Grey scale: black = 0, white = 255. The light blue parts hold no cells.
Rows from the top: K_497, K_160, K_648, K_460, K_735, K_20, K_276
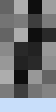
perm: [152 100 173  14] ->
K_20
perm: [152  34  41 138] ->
K_460
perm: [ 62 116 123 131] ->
K_276
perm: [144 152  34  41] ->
K_735
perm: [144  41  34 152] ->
K_735
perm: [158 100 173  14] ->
K_497

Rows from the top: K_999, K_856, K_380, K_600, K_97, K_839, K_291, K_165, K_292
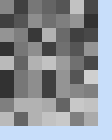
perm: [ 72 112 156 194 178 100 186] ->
K_97
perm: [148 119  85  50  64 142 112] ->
K_600
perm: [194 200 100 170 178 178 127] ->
K_165
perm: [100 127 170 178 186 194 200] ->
K_292
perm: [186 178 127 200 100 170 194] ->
K_292
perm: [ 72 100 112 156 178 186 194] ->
K_97
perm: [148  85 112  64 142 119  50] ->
K_600

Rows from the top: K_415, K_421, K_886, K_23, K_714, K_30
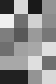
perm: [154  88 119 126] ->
K_886
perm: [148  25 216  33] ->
K_415
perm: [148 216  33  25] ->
K_415
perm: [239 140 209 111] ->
K_421
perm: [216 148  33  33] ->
K_30

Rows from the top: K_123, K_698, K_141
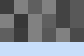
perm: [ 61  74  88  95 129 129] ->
K_141
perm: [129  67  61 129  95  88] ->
K_123
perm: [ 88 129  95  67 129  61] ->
K_123
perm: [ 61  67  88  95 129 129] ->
K_123
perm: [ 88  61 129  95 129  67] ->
K_123
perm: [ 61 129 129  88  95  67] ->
K_123
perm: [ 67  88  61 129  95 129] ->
K_123

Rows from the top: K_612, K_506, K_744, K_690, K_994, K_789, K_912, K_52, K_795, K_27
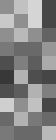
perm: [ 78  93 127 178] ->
K_912
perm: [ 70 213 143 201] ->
K_506
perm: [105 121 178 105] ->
K_795
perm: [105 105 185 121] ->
K_27
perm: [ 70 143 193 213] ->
K_612

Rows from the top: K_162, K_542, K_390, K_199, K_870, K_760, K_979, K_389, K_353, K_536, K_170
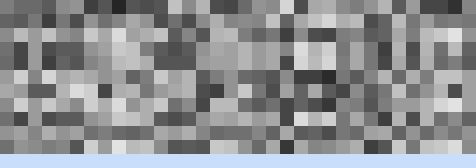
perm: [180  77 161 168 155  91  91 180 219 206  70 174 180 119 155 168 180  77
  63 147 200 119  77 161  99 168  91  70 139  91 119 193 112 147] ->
K_979
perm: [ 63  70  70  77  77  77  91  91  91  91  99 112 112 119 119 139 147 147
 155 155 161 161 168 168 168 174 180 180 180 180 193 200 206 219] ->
K_353

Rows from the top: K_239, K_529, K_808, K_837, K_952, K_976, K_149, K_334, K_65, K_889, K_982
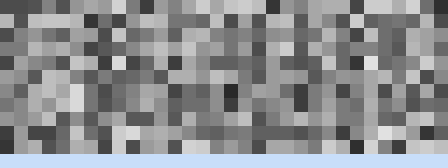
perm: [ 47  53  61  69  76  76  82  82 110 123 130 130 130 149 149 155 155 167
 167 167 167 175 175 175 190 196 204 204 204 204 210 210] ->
K_239
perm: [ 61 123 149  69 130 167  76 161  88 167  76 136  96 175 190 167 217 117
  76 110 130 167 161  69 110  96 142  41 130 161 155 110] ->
K_149
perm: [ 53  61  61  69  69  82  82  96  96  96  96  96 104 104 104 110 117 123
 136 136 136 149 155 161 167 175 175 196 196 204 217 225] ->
K_952
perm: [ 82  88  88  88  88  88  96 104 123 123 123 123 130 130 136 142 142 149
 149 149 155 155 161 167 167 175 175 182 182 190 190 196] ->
K_65
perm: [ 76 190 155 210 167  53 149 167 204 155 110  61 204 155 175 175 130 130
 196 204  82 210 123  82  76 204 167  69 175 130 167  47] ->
K_982

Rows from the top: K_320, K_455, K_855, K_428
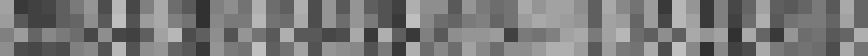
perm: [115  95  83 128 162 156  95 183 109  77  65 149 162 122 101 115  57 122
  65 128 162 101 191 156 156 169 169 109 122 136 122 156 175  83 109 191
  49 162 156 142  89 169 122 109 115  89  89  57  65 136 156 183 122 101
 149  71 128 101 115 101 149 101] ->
K_455
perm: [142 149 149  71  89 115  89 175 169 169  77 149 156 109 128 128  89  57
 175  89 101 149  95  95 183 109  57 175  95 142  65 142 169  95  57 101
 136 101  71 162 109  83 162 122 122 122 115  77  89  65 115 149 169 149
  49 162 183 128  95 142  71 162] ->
K_320

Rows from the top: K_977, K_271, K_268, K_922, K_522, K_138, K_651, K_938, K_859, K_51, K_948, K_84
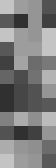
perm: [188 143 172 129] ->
K_859
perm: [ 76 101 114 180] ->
K_138
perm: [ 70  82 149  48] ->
K_651
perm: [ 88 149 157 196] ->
K_84
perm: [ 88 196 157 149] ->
K_84
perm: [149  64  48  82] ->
K_51
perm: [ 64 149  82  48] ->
K_51

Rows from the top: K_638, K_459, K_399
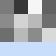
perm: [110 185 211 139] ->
K_459
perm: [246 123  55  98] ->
K_638
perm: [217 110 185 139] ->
K_399
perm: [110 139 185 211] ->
K_459

